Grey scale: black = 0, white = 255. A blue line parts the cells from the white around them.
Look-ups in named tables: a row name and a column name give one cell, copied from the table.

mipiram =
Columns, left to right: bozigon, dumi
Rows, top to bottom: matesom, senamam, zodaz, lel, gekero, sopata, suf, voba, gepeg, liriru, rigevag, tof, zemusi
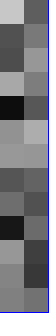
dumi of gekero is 87
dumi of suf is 150
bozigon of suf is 152
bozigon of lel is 168
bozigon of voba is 85
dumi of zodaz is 151
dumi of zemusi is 114
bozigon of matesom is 199
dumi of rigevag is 63
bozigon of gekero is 13
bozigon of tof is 132
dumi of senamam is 121
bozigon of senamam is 81
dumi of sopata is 173
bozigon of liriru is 23
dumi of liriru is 107

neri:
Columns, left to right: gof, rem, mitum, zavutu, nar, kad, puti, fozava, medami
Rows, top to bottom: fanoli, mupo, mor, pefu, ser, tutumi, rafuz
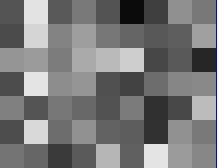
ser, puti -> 48
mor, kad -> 206
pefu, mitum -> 141
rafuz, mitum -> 58
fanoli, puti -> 63
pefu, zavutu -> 149
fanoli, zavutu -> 121
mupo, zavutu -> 158
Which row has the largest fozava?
rafuz

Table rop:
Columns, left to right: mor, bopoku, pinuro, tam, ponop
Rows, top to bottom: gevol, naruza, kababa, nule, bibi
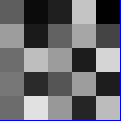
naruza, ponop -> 68
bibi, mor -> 108
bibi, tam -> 37
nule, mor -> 119
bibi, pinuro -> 152
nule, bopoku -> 42
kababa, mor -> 109
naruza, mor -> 157
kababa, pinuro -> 156
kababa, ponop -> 213
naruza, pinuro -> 98
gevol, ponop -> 1

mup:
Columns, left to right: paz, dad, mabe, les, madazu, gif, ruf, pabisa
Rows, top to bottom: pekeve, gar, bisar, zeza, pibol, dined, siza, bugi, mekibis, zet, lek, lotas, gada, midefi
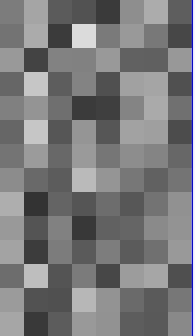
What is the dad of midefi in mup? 57
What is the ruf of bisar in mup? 96
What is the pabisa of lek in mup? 153
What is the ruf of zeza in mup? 165
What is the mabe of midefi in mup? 92
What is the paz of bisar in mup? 153
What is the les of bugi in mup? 186
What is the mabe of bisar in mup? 130
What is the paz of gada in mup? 155
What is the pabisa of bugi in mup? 116
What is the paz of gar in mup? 115
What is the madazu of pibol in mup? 63
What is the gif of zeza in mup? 161
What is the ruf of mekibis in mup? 115
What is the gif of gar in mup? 153
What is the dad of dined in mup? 198

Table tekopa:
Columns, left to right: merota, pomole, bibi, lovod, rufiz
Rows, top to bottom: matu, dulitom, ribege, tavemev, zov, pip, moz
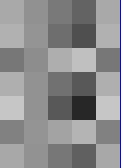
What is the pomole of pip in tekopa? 148
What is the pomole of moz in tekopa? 146
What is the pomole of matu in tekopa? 145
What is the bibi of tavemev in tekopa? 113
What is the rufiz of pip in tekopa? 129
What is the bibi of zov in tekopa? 88
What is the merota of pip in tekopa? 129
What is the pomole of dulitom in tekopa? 148
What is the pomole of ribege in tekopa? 141
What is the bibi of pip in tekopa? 163
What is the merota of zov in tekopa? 198
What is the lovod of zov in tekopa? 39
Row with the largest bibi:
ribege

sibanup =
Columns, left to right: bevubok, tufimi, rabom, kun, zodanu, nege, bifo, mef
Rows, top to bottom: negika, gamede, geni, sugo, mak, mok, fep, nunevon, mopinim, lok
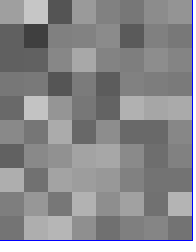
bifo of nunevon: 115
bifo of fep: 110
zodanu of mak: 99
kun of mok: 104
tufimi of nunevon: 113
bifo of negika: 140
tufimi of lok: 174
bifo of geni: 141
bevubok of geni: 96

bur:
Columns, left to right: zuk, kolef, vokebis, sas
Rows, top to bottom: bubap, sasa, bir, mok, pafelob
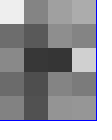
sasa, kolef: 89
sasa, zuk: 109
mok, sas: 123
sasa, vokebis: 142
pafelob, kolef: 81
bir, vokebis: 53
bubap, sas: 172
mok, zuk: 107

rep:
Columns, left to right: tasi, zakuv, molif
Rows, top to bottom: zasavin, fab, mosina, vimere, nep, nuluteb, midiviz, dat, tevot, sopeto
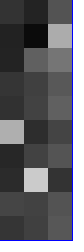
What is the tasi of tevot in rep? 69
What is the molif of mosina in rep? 117
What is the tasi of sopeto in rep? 53
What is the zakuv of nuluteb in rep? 45
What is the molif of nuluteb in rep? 68
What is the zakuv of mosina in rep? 96
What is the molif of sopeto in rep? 87
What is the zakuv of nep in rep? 66
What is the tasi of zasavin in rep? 51
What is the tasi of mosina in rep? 35
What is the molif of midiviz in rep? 84
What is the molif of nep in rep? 96
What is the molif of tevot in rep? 83
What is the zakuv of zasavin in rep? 35
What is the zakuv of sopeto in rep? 64
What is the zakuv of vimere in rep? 64
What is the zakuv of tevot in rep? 66

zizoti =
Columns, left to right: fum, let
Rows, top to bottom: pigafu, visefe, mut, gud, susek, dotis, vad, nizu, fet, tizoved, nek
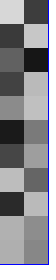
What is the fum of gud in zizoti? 66
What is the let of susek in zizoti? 192
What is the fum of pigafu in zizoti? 215
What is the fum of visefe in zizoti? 58
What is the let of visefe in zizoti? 199
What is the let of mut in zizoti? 22
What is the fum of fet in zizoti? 42
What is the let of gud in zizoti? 186
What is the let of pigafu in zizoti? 61
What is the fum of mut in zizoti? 97
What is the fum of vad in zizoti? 70
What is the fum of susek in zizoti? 139
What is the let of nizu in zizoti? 101
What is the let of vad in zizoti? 158
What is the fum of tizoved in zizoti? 177
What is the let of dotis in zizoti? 122
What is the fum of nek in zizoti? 175
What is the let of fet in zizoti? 186
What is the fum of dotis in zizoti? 26

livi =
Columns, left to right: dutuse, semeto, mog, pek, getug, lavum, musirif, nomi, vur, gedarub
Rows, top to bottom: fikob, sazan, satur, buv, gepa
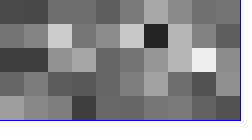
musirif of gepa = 118
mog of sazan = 204
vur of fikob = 113
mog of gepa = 127
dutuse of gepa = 157
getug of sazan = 141
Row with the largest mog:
sazan

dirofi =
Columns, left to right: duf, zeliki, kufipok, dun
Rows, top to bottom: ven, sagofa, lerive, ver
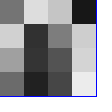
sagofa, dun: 206
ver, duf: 107
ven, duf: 116
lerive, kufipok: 83
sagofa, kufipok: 125
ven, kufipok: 197
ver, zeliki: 33
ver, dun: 236
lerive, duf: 160
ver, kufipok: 70
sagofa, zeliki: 49
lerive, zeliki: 52
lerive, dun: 212
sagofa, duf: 209
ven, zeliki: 221
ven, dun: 23
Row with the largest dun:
ver

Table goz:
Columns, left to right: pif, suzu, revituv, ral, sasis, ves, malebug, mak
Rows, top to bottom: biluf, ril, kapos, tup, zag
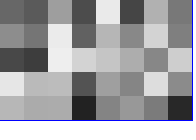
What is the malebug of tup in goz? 221
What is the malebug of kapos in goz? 135
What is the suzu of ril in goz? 117
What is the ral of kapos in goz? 211
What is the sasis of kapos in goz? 197
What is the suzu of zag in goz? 171
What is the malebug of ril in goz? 211
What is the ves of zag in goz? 152
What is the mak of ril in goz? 127
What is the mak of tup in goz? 139
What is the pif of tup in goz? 230
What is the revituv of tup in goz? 188
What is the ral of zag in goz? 34
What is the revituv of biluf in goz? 158
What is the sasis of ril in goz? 182
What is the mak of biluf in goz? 120

